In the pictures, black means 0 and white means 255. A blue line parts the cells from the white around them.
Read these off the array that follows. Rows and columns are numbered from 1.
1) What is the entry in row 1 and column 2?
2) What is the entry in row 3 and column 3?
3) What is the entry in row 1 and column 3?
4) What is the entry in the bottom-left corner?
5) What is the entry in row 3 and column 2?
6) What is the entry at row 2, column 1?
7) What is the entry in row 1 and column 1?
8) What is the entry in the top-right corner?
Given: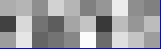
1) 181
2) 101
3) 142
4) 157
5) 230
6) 65
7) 173
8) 128

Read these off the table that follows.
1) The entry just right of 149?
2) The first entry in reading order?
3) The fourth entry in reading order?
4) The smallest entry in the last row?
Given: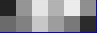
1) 228
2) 35
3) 178
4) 43

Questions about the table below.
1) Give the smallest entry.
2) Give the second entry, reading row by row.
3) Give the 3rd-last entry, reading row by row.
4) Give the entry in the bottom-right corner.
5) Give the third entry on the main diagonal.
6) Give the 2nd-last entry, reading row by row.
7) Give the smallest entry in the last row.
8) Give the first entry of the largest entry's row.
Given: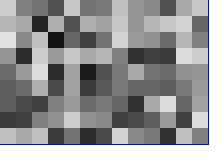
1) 21
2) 129
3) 50
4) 129
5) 191
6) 191
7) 43
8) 225

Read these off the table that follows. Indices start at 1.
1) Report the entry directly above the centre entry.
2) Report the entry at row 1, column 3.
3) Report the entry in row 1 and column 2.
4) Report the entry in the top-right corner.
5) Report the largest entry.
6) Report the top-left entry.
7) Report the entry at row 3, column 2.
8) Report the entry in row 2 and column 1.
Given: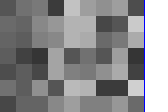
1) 179
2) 121
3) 113
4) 77
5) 208
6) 85
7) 93
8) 106

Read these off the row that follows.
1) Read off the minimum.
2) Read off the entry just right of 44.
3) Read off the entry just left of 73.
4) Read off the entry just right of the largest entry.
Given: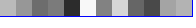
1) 44
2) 248
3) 102
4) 130
